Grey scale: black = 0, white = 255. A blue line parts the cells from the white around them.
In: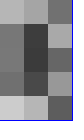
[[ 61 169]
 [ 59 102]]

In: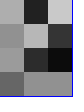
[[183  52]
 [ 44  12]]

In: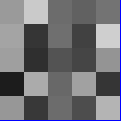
[[ 53 111]
 [ 47  83]]

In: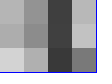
[[140  64]
 [176  57]]

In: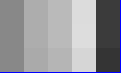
[[173 186]
 [170 181]]

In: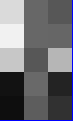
[[103 102]
 [ 87 182]]
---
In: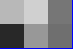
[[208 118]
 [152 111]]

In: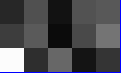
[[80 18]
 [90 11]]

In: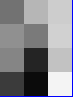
[[182 205]
 [122 209]]

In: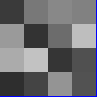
[[120 136]
 [ 51 108]]

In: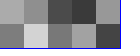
[[143  75]
 [211 120]]

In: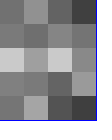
[[145  99]
 [111 133]]
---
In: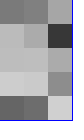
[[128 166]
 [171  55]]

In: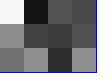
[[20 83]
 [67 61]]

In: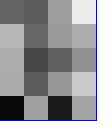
[[ 92 157]
 [102 154]]

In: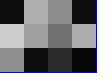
[[175 141]
 [159 113]]

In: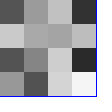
[[155 193]
 [169 164]]

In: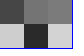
[[116 123]
 [ 42 211]]
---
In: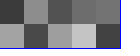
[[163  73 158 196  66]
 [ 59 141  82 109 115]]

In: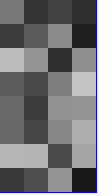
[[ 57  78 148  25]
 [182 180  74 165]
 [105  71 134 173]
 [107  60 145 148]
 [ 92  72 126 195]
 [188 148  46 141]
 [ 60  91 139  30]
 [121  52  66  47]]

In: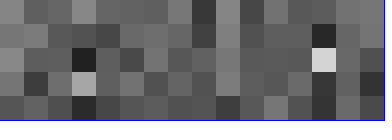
[[ 85  98  79  43  71  85  92  81  84  62  88 118  82  52 106  74]
 [117  61 110 166  95 114  81 100  82 124  93  87 106  55  97  51]
 [136  93  94  33  94  73 115  87  97 119  89  90  88 212 104  80]
 [118 123  88  82  71 105 110 102  65 127  81  94  94  40 102 116]
 [133  95 102 135 101  98  95 119  56 133  71 114  88  92 114 118]]

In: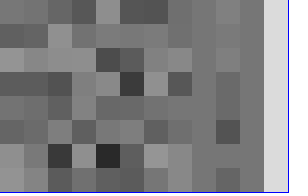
[[147 132  91 112  95  91 118 136 118 101 118 219]
 [143 121  57 143  41  94 149 136 118 118 118 219]
 [101 107 126  95 120 126  96 111 118  83 118 219]
 [115 110  96 130 104 105 114 118 118 106 118 219]
 [ 92  92  82 127 137  59 144  87 118 106 118 219]
 [148 135 141 142  76  91 129 136 118 127 118 219]
 [ 96 100 144 114 123 120 123 112 118 122 118 219]
 [119 115 102  87 142  85  83 111 118 128 118 219]]

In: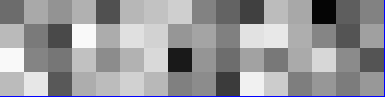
[[187 231  88 173 188 209 184 128 140  59 241 204 126 151 124 152]
 [249 132 118 193 140 178 217  25 149 109 162 120 170 215 139  84]
 [186 122  73 249 172 224 210 150 164 128 226 232 174 133  84 160]
 [108 169 147 177  80 183 194 207 130  99  64 188 168   5  94 130]]

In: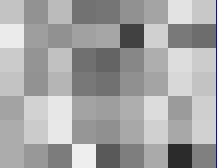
[[172 152 124 238  89 126 170  43 128]
 [172 203 232 150 144 168 208 168 209]
 [163 210 231 163 158 174 220 155 207]
 [195 146 181 120 113 144 164 216 195]
 [203 148 193 112 100 135 174 221 204]
 [235 158 145 161 166  65 208 121 109]
 [195 146 187 114 117 145 164 227 200]]

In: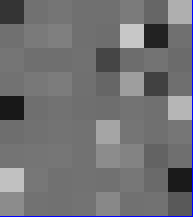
[[140 114 113 115 136 113 114  89]
 [193 119 113 114 113 119 106  26]
 [116 117 118 114 140 131  99 111]
 [110 113 115 114 165 117 112 118]
 [ 24 111 114 111 110 115 112 182]
 [114 120 124 112 102 158  65 111]
 [117 111 111 113  69 109 115 107]
 [112 122 127 112 110 199  34 112]
 [ 52 113 117 112 112 123 102 175]]

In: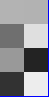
[[ 50 237]
 [153  35]
 [111 223]
 [179 178]]
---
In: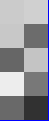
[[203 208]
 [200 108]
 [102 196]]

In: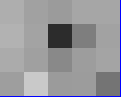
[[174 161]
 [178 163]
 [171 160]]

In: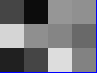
[[ 69  12]
 [213 143]
 [ 32  69]]

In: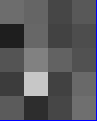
[[109 101]
 [ 30 103]
 [ 84 129]]

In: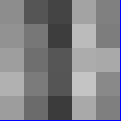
[[141  85]
 [146 119]
 [158 111]]

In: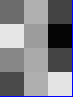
[[108 176]
 [230 156]
 [135 170]]
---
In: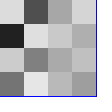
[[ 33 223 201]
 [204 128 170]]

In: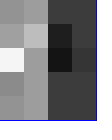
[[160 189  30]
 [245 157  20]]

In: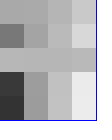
[[120 164 186]
 [183 182 182]]

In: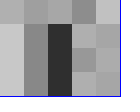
[[200 136  47]
 [200 136  47]]

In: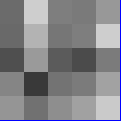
[[105 179 118]
 [ 79 154  91]]

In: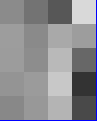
[[157 138 169]
 [156 141 185]]
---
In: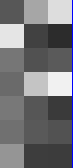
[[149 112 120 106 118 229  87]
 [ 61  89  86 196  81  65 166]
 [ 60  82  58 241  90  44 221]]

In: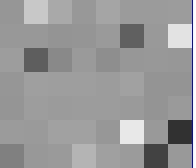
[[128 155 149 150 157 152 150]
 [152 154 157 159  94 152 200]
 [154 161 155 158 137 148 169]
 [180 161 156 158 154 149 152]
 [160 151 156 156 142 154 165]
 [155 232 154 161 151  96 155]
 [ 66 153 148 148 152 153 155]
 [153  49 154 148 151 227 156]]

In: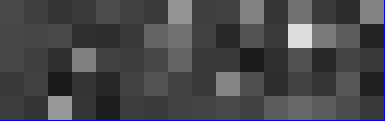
[[ 62  57  71  71  72]
 [ 51  65  63  70  63]
 [152  26  47  73  51]
 [ 53  52 128  46  58]
 [ 29  38  64  45  76]
 [ 62  67  61  57  65]
 [ 58  83  71 101  58]
 [ 67  67 100 113 148]
 [ 68  57  57  64  63]
 [ 72 133  57  41  65]
 [ 65  79  27  82 129]
 [ 93  45  47  58  54]
 [103  67  81 221 113]
 [ 92  53  41 122  58]
 [ 76  87  68  93  43]
 [ 57  32  56  36 132]]

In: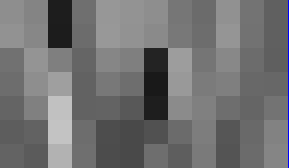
[[ 99  93 100 109 113 146 142]
 [ 91  98 128 142 148 135 132]
 [178 195 193 159 127  28  29]
 [111 109  98  98 101 108 111]
 [ 76  77  99 120 134 152 151]
 [ 73  73  88 110 127 146 147]
 [110  81  30  25  35 138 142]
 [ 94 107 139 153 157 120 118]
 [122 125 128 123 117 109 107]
 [ 84  86 110 127 136 149 145]
 [107 105 101 104 108 114 115]
 [133 130 115 103  95  96  96]]

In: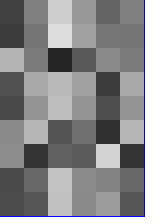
[[ 76  74 141 138  73  81 180  59  65]
 [ 86 103  51 182 147 169 123 116 128]
 [193 194  97  84 189 185  37 221 206]
 [138 139  90 111 148 161  89 160 153]
 [156 131 211  49  78  59 138 118 101]
 [ 86 103  51 182 147 169 123 116 128]]

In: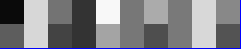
[[ 93  10]
 [215 215]
 [ 67 115]
 [ 51  51]
 [164 248]
 [119 119]
 [ 78 171]
 [121 121]
 [216 216]
 [ 83 136]]
